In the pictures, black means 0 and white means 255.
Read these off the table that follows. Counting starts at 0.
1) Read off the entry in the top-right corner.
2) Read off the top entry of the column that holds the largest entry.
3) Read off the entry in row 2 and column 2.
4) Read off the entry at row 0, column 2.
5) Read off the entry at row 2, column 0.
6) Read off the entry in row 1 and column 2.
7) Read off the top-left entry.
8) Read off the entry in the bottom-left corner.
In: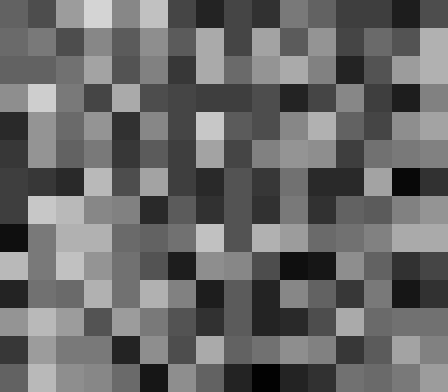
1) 77
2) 212
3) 113
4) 156
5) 98
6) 77
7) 98
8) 98
